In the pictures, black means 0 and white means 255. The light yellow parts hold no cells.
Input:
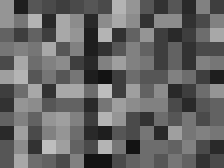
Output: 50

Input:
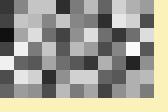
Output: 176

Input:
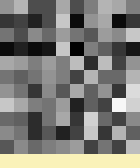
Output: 66

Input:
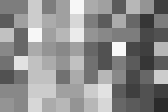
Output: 81

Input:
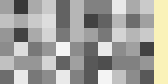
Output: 140

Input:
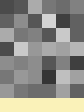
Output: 161
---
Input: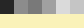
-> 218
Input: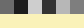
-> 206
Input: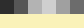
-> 207
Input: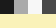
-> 247
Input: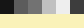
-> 238
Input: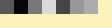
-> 217
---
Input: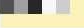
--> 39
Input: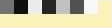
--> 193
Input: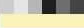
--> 31
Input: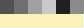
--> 201
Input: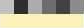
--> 108
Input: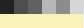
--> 183
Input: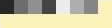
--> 236
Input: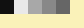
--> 168
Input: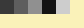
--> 144
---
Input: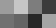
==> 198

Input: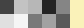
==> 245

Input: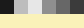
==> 231

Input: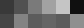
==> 197

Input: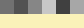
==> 199

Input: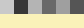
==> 201
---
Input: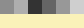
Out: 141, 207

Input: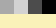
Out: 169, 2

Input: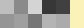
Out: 190, 171

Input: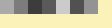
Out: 170, 147

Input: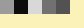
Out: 155, 82

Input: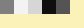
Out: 127, 84

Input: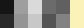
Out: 21, 130

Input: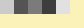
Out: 203, 225

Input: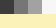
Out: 60, 247
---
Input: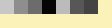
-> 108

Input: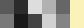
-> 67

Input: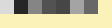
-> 133

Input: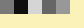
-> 213

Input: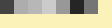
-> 183

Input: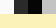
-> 5

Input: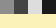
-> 221
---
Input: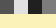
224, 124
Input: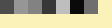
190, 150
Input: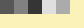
223, 171
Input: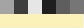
230, 164
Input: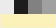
235, 160
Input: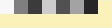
247, 204
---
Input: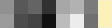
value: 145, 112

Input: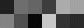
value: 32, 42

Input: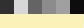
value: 48, 13

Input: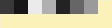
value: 57, 154

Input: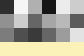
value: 46, 227

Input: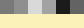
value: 121, 99

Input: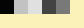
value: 4, 121

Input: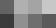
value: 99, 90

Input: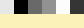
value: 231, 53

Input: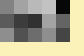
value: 130, 69
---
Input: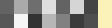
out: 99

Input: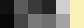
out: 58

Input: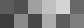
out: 192

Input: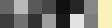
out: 15

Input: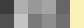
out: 152

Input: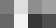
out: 222

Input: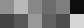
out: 108

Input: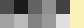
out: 98

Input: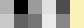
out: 155
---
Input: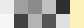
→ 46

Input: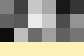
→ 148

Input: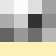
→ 142

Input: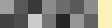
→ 140

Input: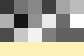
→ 253

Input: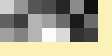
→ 108

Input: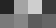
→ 58

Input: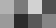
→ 79
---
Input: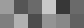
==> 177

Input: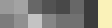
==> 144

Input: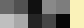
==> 169

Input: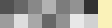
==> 221

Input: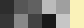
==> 136

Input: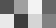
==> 61

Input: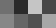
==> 102

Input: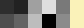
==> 99
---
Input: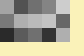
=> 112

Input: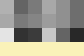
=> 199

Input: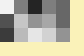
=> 230

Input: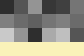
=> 170

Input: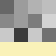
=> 59

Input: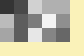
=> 231
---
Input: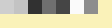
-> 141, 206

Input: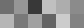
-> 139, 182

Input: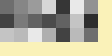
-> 146, 196

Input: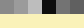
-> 96, 137

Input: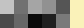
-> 85, 74

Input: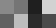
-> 210, 97

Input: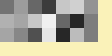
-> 147, 165

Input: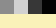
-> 3, 140

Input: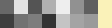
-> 95, 62

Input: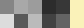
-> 55, 220
